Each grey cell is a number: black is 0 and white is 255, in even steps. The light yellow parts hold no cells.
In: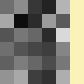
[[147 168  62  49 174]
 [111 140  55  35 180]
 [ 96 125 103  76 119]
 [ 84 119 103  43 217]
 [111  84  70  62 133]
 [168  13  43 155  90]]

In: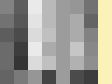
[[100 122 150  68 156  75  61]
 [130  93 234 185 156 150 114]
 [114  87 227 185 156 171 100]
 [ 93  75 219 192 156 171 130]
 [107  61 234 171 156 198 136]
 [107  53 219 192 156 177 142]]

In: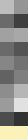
[[155 225]
 [141 182]
 [161 168]
 [189 149]
 [ 98 127]
 [134 114]
 [106  84]
 [106  63]
 [ 76  50]]

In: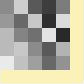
[[139 206  89  61 124]
 [186 200 139  89 179]
 [234 193 159 104 146]
 [186 132 112 227  41]
 [152 104 200  47 219]]

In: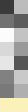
[[129 201]
 [252 195]
 [ 58 188]
 [121 175]
 [216 154]
 [113  92]
 [230  86]]

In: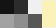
[[162 143  87]
 [ 19  44 240]]

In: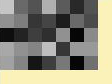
[[168 145 132 190  54 153 153]
 [161 132  21  62 120   6 112]
 [145 126  54  69  29 105  75]
 [197 105  83 176  91  41  83]
 [ 14  35  62  47 145   6 138]]

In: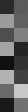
[[105 199]
 [ 78 128]
 [ 24 113]
 [156  97]
 [ 43  91]
 [178  64]
 [ 16  50]
 [164  37]]

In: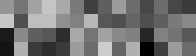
[[ 20 176  58  45  58 156 108 205 101 176   0  64 156 108]
 [ 26 137  95  87  45 169 116 162 137 129  38 129 116  87]
 [149 116 162 197 169 122  64  95 156 108  71 108  71  58]
 [197  79 190 190 143 129 183  87  79 101  79  95 122 137]]
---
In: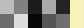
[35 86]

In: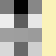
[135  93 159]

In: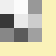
[152 233 135]

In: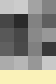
[131 130  71  96]

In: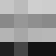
[205 143 167  32]

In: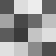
[ 96 106  58 224]

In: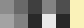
[ 78 232]

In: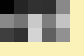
[137 126 212]
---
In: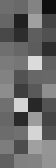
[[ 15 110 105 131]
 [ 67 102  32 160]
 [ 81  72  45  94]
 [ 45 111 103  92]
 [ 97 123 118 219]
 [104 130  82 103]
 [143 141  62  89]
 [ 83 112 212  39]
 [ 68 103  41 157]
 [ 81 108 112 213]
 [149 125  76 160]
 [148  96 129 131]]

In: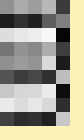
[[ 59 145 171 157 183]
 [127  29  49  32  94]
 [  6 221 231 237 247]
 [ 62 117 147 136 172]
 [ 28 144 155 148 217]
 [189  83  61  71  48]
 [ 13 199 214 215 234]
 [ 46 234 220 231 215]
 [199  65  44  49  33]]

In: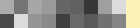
[[219 172 117 166 154 102  97  55 159]
 [133  74 219 148 138  62 106  89 113]]

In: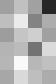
[[ 38 160 192 161]
 [173 190 235 131]
 [160 157 197 207]
 [218 180 187 115]
 [192 182 249 183]
 [172 167 217 190]]

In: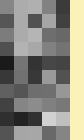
[[ 59 134 172 176 130]
 [ 65  86 171  81 165]
 [104 124 171 181 110]
 [115  80 179 168 129]
 [ 68  26 117  51  71]
 [ 82  56 113  56 154]
 [151  96  85 110 111]
 [120  66 133 140 128]
 [191  47  34  49 209]
 [133  84 166 167 105]]

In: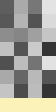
[[227  94 170 119]
 [218  88 180  83]
 [197 141 134 160]
 [ 53 193  84 203]
 [226  80 189 116]
 [ 85 169 102 185]
 [ 52 196  76 188]]
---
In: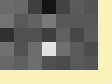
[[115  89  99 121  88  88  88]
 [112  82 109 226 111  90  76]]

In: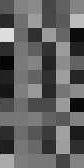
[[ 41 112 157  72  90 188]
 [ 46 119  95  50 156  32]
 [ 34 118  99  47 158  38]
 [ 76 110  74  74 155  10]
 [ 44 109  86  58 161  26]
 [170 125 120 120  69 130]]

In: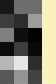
[[ 62  45 156]
 [ 12  61  10]
 [ 87 149  67]]

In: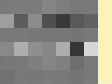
[[158  92 139  79  57  89  97]
 [136 173 143 134 173  54 214]
 [113 120 119 121 120 117 121]]

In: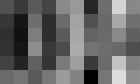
[[ 55  22 110  45 107 163  81 105 168 112]
 [ 50  22 142  57  76 171 115 109 105  78]
 [107 115  90 120 154 131   2 118 220 142]]

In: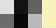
[[107   8 185]]
